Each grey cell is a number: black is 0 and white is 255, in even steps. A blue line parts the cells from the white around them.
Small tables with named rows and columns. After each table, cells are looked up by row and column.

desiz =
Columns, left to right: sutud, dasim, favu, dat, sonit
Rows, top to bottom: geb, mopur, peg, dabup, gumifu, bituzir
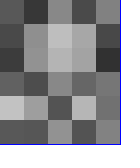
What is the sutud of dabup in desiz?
97
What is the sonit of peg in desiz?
49
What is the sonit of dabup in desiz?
118
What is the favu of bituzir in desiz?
146
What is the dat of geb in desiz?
74
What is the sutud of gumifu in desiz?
194
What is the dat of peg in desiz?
163
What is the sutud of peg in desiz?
60
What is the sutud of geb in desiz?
88
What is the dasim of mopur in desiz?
143
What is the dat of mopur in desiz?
167
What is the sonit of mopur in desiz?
72
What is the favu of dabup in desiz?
136
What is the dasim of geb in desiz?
55
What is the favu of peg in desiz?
180
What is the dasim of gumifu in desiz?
158
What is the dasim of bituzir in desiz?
86
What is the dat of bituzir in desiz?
83
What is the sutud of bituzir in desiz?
88
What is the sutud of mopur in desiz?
73

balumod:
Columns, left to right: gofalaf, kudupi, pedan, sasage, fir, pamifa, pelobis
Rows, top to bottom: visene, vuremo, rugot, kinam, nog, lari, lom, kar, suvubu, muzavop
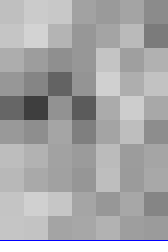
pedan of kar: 161
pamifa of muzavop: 158
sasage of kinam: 148
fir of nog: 171
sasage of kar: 150
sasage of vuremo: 151
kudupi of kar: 169
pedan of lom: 162
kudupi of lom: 178
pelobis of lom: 165
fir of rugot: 196
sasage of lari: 127
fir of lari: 164
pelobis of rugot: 177
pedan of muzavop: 164
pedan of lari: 165

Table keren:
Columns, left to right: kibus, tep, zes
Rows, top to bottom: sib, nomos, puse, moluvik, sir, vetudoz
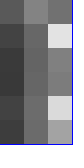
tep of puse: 100
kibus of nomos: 67
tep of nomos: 103
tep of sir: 108
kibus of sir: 66
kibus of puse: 58
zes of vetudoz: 163
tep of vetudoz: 107
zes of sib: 113
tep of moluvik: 102
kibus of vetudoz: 61
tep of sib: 131
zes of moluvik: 124
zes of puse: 128
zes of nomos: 227
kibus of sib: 89
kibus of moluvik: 57
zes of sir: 218
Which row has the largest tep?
sib

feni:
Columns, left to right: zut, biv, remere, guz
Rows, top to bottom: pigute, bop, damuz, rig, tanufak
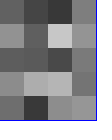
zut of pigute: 97
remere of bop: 199
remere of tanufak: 141
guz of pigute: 126
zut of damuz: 93
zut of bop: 146
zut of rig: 140
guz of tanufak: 150
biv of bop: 95
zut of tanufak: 110
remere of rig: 181
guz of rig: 116
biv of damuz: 90
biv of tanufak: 57
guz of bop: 148
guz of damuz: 122
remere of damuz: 73
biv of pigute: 69
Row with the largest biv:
rig

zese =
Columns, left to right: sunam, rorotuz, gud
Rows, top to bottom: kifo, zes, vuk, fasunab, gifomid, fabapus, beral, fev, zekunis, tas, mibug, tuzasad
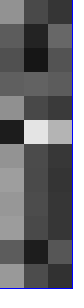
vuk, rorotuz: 22
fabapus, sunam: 28
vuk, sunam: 80
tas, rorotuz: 73
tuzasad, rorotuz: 76
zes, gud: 103
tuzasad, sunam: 153
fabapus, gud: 180
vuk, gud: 83
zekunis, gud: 54
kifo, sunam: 146
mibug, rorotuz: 29
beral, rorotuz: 75
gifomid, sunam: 144
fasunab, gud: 92
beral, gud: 55
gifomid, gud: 58
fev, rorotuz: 74

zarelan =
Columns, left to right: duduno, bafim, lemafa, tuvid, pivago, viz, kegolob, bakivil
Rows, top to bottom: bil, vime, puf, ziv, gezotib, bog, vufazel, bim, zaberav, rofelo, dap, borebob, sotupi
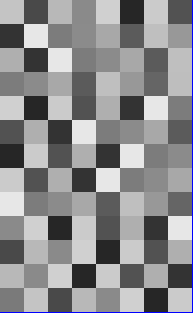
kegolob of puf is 91
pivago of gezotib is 175
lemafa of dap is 138
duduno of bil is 196
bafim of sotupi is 196
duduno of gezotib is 208
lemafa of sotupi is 73
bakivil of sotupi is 203
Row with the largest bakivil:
rofelo

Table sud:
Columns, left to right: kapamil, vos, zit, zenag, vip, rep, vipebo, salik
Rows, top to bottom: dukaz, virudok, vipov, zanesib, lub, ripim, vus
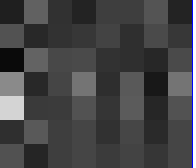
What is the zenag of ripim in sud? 69
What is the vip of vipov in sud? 50
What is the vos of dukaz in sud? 97
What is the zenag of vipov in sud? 74
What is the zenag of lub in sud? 82
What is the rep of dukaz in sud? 62
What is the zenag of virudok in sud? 55
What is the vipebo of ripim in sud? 42
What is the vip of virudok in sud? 67
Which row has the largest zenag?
zanesib

